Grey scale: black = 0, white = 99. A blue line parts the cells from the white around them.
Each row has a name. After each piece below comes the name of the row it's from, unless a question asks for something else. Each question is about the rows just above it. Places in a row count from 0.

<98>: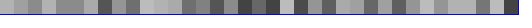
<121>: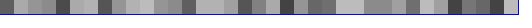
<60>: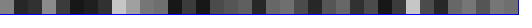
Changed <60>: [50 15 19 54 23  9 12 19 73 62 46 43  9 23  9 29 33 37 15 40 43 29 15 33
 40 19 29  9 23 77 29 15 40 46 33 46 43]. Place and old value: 8, [77]
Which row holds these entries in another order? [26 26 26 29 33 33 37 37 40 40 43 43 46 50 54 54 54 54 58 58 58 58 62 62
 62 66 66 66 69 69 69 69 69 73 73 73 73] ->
<98>

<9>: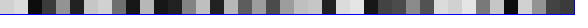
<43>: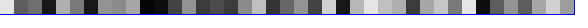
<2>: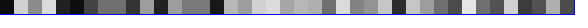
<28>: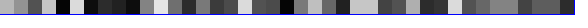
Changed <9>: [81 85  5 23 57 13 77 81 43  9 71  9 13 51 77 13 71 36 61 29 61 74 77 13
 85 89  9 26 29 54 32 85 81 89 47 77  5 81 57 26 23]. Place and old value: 14, [74]
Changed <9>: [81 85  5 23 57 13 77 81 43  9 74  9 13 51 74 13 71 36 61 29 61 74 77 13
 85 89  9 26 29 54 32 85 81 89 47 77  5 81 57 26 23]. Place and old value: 10, [71]
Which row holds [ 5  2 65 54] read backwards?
<43>
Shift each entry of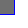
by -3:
[40]

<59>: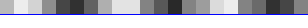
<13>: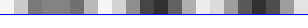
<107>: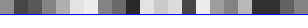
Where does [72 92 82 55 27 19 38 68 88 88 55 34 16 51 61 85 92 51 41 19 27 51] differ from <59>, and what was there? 10, [51]
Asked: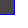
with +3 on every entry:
[30]
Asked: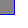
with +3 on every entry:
[54]
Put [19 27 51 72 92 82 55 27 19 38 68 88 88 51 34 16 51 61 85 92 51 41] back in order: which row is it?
<59>

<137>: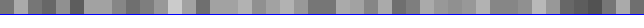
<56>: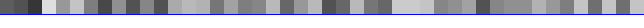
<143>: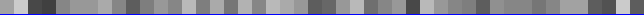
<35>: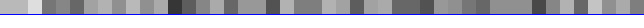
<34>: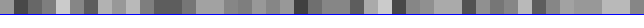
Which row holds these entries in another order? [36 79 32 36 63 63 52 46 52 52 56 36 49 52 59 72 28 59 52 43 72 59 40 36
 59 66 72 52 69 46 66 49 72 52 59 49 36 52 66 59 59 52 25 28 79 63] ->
<143>
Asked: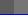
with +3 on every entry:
[39 49]
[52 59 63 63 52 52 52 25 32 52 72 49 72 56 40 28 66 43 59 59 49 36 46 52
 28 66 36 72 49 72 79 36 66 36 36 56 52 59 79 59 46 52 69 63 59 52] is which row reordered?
<34>

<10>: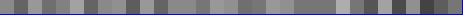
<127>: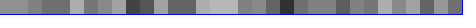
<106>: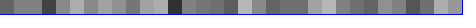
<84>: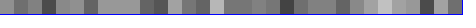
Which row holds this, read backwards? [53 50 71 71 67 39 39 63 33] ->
<127>
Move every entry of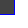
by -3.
[23]
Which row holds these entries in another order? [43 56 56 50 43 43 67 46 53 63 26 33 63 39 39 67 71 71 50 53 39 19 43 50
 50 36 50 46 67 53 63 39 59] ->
<127>
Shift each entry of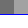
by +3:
[46 66]
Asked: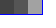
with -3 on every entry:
[23 30 60]
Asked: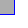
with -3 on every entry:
[64]

